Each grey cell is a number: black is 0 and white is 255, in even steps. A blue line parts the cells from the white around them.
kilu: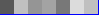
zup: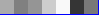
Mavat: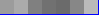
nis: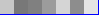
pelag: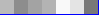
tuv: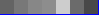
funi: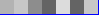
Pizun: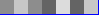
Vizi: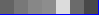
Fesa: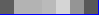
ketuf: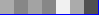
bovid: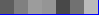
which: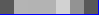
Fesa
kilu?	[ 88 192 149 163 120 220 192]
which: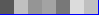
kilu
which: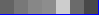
tuv

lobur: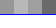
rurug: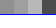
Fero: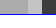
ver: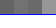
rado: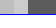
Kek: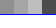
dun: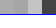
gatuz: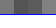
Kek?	[144 166 190  76]
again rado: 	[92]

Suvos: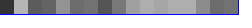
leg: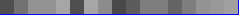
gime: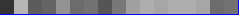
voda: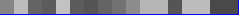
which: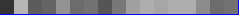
Suvos
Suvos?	[ 52 182  92 100 147 108 114  85 120 160 174 166 174 174 140 108 114]

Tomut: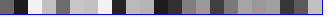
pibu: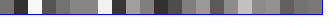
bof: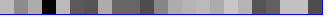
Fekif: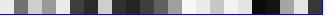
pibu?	[114  49 248  84 114 134 134 242  55 159 127  49  77 127 153  90 140 193
 140 146  96 114 121]
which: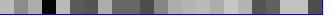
bof
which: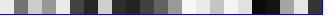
Fekif

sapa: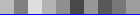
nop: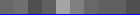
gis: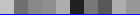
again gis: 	[173]
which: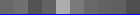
nop
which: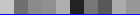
gis

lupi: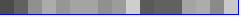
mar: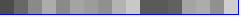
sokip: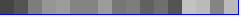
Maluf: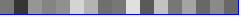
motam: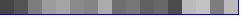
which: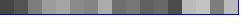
motam
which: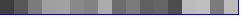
motam
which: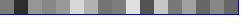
Maluf
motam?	[ 69  84 125 156 164 138 132 172 111 119  97 104  76 186 194 125 186]

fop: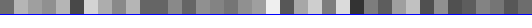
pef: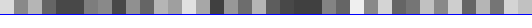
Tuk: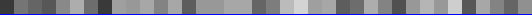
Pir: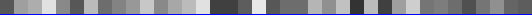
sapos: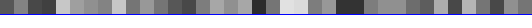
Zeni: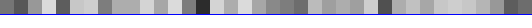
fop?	[109 181 159 144 181  72 212 173 137 181 101 101 137 101 144 131 117 144
 159 239  87 167 206 125 219  51 125  93 159 193  80 144  80  93 131 117
  87 109]
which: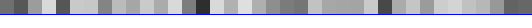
Zeni
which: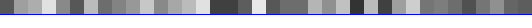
Pir
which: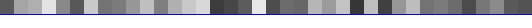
Pir
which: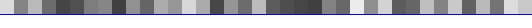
pef
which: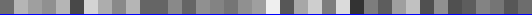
fop

